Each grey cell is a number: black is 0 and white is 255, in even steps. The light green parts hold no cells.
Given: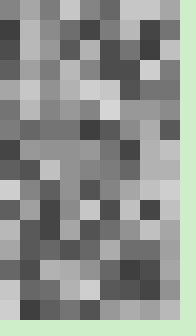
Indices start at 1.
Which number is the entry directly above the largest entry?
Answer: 198
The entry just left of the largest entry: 132
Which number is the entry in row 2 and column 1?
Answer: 63
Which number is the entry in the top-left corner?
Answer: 132
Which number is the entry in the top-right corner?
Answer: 166
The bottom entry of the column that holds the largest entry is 152
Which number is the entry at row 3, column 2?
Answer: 184
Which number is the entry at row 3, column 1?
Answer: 77
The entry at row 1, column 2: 166
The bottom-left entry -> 206
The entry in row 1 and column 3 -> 124
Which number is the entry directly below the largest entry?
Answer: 89
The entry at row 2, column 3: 139

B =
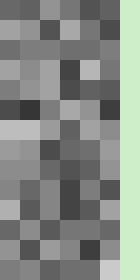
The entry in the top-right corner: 97
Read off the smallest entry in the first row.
83
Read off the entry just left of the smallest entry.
76
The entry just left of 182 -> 68
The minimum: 54
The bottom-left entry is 125
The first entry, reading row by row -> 104
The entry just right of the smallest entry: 125
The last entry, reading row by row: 202
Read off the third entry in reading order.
147
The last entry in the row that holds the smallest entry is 62
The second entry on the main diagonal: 147
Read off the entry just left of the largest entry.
111
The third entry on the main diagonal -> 125
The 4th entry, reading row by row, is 118
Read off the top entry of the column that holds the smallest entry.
97
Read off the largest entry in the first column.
189
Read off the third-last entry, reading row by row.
111
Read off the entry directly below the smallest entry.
189
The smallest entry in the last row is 97
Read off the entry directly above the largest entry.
140

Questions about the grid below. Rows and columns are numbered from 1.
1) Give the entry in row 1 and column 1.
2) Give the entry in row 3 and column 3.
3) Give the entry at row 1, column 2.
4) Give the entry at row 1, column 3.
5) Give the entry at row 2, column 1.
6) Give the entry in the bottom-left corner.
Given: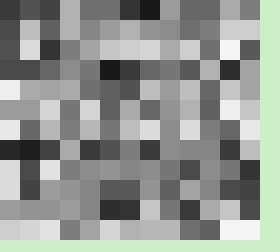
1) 59
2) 52
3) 82
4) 67
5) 74
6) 205

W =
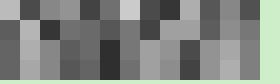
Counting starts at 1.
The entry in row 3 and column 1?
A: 100
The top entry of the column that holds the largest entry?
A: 203
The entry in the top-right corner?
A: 81
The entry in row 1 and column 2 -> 75
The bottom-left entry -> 100
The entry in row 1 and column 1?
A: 187
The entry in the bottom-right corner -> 127
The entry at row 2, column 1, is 93
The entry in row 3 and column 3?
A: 135
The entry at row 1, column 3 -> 135
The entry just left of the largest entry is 112

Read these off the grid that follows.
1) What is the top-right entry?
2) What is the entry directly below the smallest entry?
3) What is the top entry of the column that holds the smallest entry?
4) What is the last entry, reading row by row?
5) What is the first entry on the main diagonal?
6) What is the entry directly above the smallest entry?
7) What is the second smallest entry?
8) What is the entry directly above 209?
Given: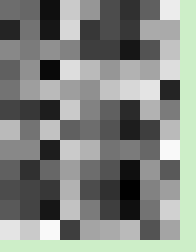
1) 236
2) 15
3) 48
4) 164
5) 109
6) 15
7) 9
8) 158

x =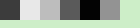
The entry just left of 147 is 3
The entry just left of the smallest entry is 90

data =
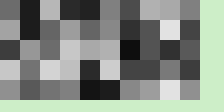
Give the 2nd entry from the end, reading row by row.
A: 226
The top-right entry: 128
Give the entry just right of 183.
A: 42
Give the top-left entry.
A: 108
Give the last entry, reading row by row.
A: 144
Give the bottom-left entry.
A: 144
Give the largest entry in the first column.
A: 199
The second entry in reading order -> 28
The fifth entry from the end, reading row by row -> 28
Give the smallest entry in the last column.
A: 61
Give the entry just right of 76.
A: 177

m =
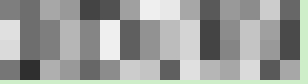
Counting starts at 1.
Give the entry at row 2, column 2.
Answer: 110
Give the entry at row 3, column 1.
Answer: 218
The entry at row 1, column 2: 110
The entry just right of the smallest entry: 175
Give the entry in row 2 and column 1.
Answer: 224
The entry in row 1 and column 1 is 126
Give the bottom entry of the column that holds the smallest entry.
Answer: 47
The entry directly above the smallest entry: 110
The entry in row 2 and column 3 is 126
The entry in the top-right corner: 103
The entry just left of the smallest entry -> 118
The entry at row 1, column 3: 167
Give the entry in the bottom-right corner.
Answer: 167

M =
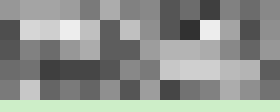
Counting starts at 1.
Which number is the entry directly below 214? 129
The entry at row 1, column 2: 164
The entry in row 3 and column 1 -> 85
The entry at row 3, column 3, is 108
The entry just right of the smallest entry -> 237
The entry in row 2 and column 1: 78
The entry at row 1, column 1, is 151
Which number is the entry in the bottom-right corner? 114
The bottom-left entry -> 122
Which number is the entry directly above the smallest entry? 108
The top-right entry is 136
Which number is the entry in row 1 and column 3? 164

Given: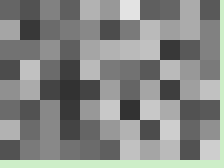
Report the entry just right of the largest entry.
95
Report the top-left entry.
101
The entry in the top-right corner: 89
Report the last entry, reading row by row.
206
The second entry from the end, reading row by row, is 82
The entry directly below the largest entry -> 122
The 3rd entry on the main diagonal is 144
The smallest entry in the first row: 82
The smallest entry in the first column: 76
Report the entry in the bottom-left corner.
82
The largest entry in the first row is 227
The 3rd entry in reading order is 129
